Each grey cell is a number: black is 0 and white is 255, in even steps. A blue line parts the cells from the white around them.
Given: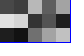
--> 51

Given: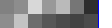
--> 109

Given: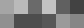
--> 77

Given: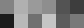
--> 112

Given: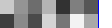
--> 74

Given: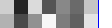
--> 145

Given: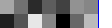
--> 231
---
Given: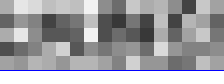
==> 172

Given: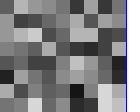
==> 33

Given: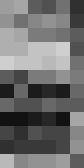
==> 69

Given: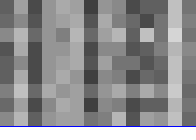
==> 127

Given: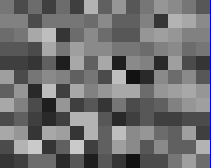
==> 168

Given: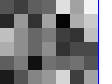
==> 173
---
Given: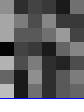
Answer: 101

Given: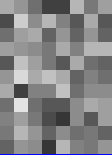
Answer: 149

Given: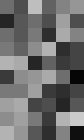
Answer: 15

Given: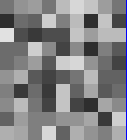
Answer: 175

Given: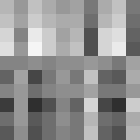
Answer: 182

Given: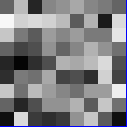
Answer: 14
